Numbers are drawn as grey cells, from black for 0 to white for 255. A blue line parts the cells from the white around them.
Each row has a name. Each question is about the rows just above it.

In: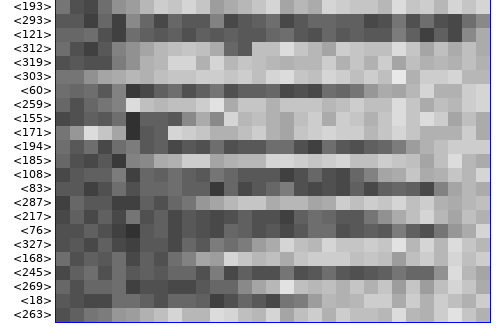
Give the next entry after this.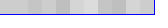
[191]
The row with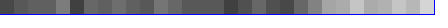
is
<108>
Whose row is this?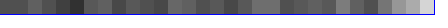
<76>
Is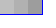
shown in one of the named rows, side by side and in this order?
no

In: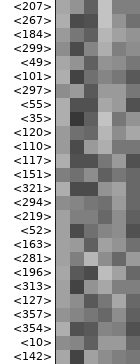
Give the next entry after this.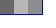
[167]
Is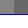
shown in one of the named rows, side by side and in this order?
no
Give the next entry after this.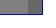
[141]

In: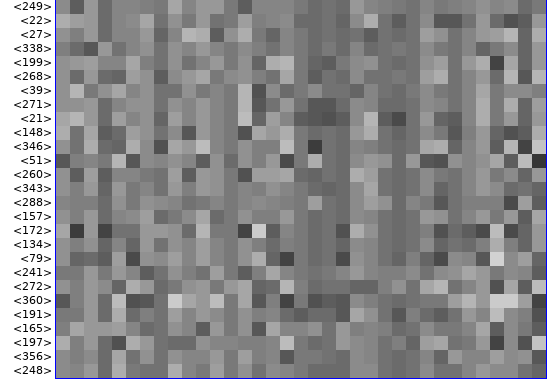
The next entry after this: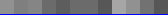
[127]
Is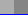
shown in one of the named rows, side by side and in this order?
yes
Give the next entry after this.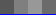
[188]

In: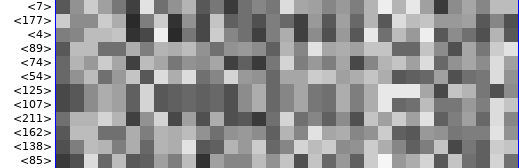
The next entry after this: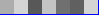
[112]
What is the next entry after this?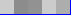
[134]
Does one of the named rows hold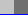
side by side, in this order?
yes
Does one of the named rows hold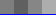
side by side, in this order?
no

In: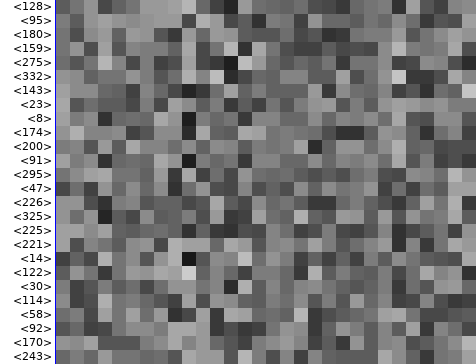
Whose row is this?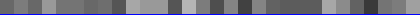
<243>
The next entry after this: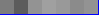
[124]
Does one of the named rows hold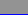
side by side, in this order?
yes
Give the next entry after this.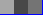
[181]
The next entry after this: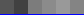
[65]
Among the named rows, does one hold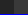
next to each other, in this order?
yes
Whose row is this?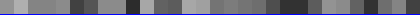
<174>

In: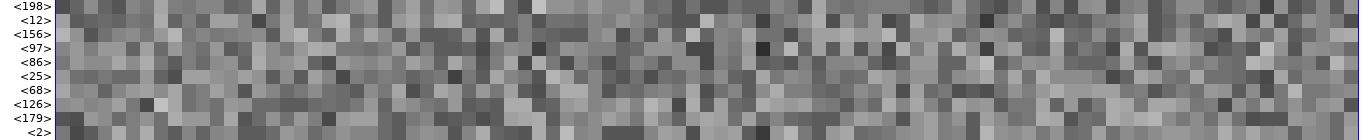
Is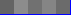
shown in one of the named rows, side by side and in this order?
no
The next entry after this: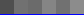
[100]

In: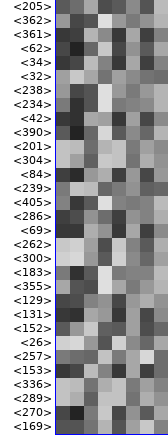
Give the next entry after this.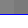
[130]
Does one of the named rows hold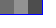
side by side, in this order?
no

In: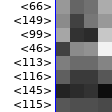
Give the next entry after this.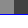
[119]
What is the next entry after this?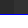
[13]
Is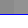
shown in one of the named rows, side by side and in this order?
yes

